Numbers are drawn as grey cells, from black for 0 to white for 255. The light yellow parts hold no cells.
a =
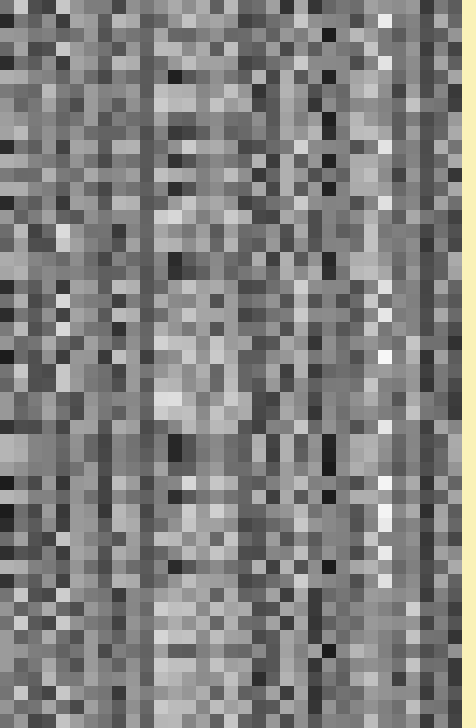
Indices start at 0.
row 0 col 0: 116
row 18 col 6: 107
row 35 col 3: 130
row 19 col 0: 165
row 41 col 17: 71
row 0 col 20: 50
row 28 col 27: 133
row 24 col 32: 49
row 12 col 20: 176
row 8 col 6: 154
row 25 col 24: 115
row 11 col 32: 170
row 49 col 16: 177
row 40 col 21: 81
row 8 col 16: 112
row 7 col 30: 120
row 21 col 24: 77
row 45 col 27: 130
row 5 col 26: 176
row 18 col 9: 107
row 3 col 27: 122
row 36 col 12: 131
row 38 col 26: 196
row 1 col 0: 41
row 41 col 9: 171
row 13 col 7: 71
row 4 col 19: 110
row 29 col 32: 57
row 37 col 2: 91
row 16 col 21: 169
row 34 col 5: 151
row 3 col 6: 133
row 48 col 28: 64
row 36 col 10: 71
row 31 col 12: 39
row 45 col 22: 61
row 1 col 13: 194
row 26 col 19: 167
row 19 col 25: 184

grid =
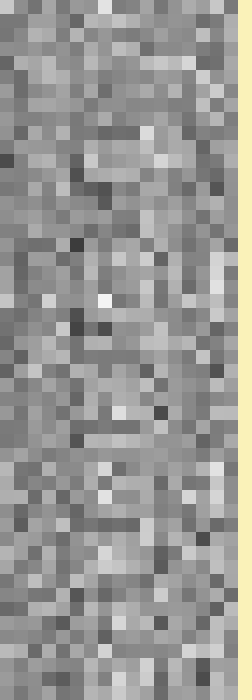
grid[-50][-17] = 200
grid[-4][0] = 186
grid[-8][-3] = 147
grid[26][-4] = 132
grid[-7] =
[105, 113, 175, 182, 162, 110, 184, 149, 186, 173, 149, 150, 154, 152, 135, 97, 187]
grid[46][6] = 140
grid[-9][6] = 165
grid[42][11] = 204
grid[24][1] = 149
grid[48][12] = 176
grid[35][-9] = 143
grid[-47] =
[142, 140, 150, 137, 147, 126, 171, 148, 189, 176, 112, 139, 138, 144, 125, 114, 155]
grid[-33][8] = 160
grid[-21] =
[152, 117, 161, 137, 114, 152, 179, 121, 222, 181, 179, 74, 171, 136, 122, 187, 186]
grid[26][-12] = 177
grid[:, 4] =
[121, 137, 126, 147, 144, 175, 163, 159, 144, 178, 132, 143, 165, 189, 149, 123, 148, 173, 109, 159, 154, 146, 128, 200, 144, 182, 114, 140, 151, 114, 159, 151, 132, 138, 152, 103, 131, 191, 109, 124, 115, 123, 178, 162, 90, 152, 114, 134, 92, 117]
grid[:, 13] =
[172, 145, 138, 144, 214, 134, 127, 128, 117, 103, 166, 169, 150, 106, 134, 145, 123, 114, 131, 120, 107, 198, 118, 131, 182, 122, 132, 146, 136, 136, 117, 157, 139, 149, 117, 213, 119, 112, 162, 202, 158, 141, 118, 152, 154, 130, 212, 149, 150, 161]
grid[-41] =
[146, 104, 169, 140, 178, 122, 124, 104, 111, 109, 219, 155, 171, 103, 130, 124, 133]
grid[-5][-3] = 153
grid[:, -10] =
[227, 174, 151, 148, 157, 127, 110, 143, 171, 104, 154, 146, 172, 82, 89, 156, 134, 124, 145, 126, 120, 243, 167, 77, 179, 123, 123, 175, 140, 121, 123, 178, 151, 214, 122, 226, 163, 106, 152, 214, 203, 125, 104, 149, 123, 97, 211, 151, 129, 170]
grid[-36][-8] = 146
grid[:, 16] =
[121, 174, 177, 155, 168, 163, 135, 165, 126, 133, 166, 174, 147, 146, 142, 145, 150, 106, 185, 123, 143, 131, 163, 130, 166, 145, 177, 158, 143, 186, 132, 169, 138, 119, 141, 141, 155, 125, 162, 156, 168, 167, 108, 187, 172, 133, 128, 158, 156, 172]
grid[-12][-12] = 147
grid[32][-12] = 145
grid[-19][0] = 120
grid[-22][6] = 174
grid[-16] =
[171, 114, 134, 125, 152, 124, 174, 122, 182, 174, 173, 106, 170, 117, 122, 199, 141]
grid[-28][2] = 131
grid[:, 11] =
[119, 141, 159, 139, 199, 156, 142, 138, 165, 155, 153, 213, 158, 169, 142, 160, 165, 176, 100, 148, 119, 116, 147, 193, 191, 163, 181, 114, 162, 74, 193, 147, 157, 144, 106, 131, 128, 149, 137, 96, 91, 171, 204, 150, 88, 168, 135, 124, 102, 107]
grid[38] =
[138, 161, 155, 132, 109, 147, 175, 152, 175, 160, 205, 137, 180, 162, 76, 170, 162]
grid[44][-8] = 169
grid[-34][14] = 148
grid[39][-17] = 180
